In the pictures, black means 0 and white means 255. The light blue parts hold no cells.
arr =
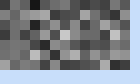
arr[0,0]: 59
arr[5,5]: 51
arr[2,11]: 119
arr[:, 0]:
[59, 128, 81, 59, 109, 112, 161]
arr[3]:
[59, 111, 66, 98, 153, 78, 200, 138, 107, 106, 65, 193, 122]
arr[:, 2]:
[96, 142, 119, 66, 115, 103, 124]
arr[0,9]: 75
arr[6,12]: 62
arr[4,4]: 42
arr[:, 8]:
[61, 164, 65, 107, 64, 98, 80]
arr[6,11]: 48
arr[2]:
[81, 111, 119, 35, 98, 143, 82, 137, 65, 105, 162, 119, 83]
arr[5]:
[112, 120, 103, 187, 121, 51, 147, 175, 98, 146, 112, 153, 146]
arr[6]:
[161, 104, 124, 117, 67, 136, 65, 69, 80, 90, 171, 48, 62]
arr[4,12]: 107
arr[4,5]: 139
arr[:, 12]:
[88, 143, 83, 122, 107, 146, 62]
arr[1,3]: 155
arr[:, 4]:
[87, 167, 98, 153, 42, 121, 67]
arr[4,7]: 86

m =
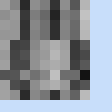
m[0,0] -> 162
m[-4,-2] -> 64
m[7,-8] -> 85
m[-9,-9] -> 143
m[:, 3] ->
[142, 125, 135, 130, 136, 144, 145, 113, 141, 136]
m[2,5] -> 46
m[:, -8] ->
[133, 153, 150, 151, 63, 68, 72, 85, 76, 143]
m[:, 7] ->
[87, 112, 106, 105, 57, 58, 64, 108, 65, 98]
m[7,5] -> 191
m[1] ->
[143, 153, 56, 125, 104, 35, 124, 112, 194]
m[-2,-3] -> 153
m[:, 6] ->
[142, 124, 133, 131, 159, 163, 162, 109, 153, 136]
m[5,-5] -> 154
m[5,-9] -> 154
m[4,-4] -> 174
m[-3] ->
[83, 85, 138, 113, 135, 191, 109, 108, 19]
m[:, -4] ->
[51, 35, 46, 47, 174, 182, 172, 191, 175, 48]
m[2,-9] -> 155
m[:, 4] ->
[125, 104, 112, 112, 158, 154, 163, 135, 163, 118]

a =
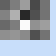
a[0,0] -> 97
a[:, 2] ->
[157, 40, 250, 138]
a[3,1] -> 149
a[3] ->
[143, 149, 138, 80, 115]
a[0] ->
[97, 125, 157, 73, 115]
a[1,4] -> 115

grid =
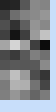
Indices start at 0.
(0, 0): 33
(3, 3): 155
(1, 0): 60
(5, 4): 112
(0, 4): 132
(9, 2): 128
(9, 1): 150
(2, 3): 148
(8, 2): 175
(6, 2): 87
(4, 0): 165
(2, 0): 79
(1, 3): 138
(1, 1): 110
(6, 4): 138

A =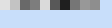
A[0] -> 225
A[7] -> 118
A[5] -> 88
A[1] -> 195

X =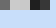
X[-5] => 107
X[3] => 31
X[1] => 203

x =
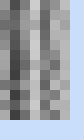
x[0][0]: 149
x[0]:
[149, 77, 125, 205, 120, 146, 190]
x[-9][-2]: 179
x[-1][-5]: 110
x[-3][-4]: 191
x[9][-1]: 188
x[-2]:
[130, 92, 143, 201, 111, 177, 178]
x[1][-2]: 165
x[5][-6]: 73
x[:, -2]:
[146, 165, 184, 179, 165, 140, 112, 152, 184, 126, 177, 116]
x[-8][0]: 142
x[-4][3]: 189
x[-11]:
[126, 98, 151, 190, 105, 165, 170]
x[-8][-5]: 136
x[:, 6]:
[190, 170, 163, 179, 185, 185, 180, 185, 165, 188, 178, 181]
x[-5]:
[154, 63, 125, 200, 116, 152, 185]
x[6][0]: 163
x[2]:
[109, 105, 155, 167, 100, 184, 163]

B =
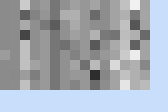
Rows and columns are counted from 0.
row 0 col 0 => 139
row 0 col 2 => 203
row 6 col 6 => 145
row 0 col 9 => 164
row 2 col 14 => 163
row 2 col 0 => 139
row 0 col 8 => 151
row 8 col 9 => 107
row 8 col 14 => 186
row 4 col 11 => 170
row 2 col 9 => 142
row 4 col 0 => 139
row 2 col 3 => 143
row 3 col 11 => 116
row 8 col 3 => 143
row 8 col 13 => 176
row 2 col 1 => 140
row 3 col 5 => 118
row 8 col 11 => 163
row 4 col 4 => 153
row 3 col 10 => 121
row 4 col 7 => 137
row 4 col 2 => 192
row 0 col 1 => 140
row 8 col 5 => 118
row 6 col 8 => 112
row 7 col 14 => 163
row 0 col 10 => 141
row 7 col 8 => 151
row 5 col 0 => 156
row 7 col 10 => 135
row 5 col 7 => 130
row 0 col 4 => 153
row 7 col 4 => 153
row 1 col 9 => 106

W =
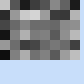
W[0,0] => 196
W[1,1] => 152
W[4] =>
[152, 109, 61, 70, 105, 119, 107, 64]
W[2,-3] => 104
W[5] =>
[14, 128, 173, 113, 129, 90, 157, 190]
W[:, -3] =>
[136, 59, 104, 90, 119, 90]
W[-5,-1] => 180
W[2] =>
[70, 105, 132, 108, 109, 104, 138, 143]
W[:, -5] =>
[61, 212, 108, 123, 70, 113]
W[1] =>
[42, 152, 202, 212, 156, 59, 56, 180]

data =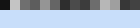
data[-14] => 19
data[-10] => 149
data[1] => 196
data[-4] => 183

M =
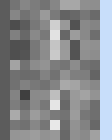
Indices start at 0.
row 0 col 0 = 92
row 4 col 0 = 92
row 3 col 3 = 137
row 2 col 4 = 137
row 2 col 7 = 82
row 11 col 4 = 138
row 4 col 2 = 81
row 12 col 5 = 232
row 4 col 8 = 146
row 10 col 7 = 152
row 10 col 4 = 120
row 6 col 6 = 117
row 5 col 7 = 83
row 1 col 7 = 104
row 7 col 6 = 146
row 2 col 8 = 137
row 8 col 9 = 136
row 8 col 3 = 120
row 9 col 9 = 147
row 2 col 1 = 77
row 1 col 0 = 92
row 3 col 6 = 103
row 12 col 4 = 118
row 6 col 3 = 140
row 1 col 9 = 106
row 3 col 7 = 156
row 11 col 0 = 92
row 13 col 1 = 149
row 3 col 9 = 110
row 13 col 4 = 146
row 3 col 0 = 92
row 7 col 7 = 127
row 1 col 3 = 126
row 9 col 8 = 163
